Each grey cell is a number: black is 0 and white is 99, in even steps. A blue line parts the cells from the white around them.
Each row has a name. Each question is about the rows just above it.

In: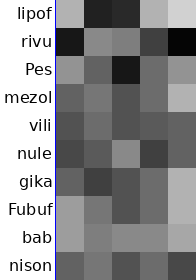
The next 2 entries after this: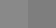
| 25 |  2 |
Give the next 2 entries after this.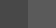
| 53 | 25 |
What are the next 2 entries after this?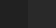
| 69 | 81 |
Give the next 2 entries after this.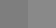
| 53 | 65 |
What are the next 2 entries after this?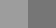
| 32 | 42 |
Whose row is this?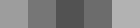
Fubuf

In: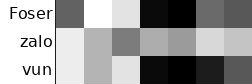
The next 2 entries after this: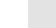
| 4 | 0 |
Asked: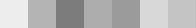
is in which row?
zalo

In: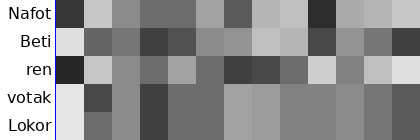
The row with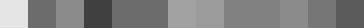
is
Lokor
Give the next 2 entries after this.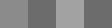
| 25 | 28 |
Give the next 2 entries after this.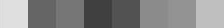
| 70 | 28 |
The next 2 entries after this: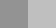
| 70 | 28 |
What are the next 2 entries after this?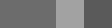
| 70 | 74 |

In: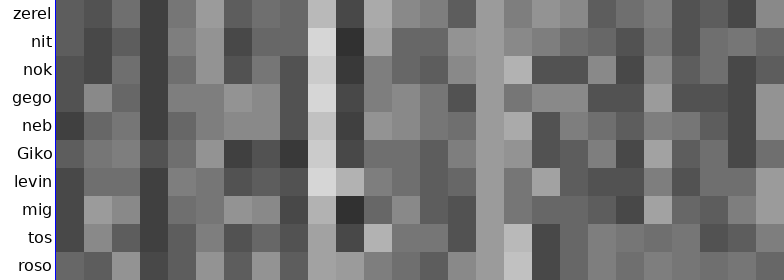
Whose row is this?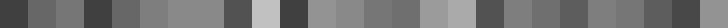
neb
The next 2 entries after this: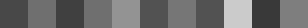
| 40 | 36 |
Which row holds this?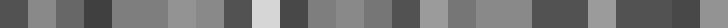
gego
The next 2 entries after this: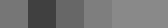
| 32 | 75 |
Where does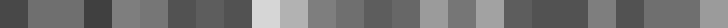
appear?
levin

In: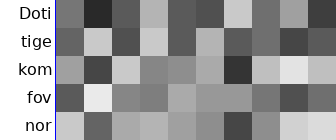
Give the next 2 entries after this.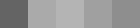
| 27 | 55 |
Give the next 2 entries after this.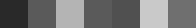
| 62 | 24 |
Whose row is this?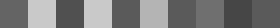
tige
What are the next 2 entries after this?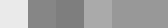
| 46 | 31 |
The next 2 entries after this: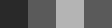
| 31 | 78 |
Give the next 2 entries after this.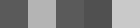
| 43 | 62 |
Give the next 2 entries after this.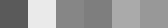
| 59 | 46 |

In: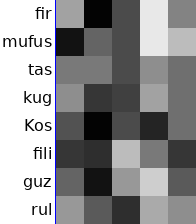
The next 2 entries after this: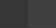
| 63 | 43 |
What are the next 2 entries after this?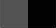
| 29 | 14 |
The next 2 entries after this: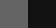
| 59 | 80 |
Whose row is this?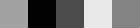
fir
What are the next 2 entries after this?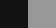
| 80 | 35 |
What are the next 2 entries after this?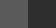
| 66 | 55 |
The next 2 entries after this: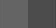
| 90 | 73 |

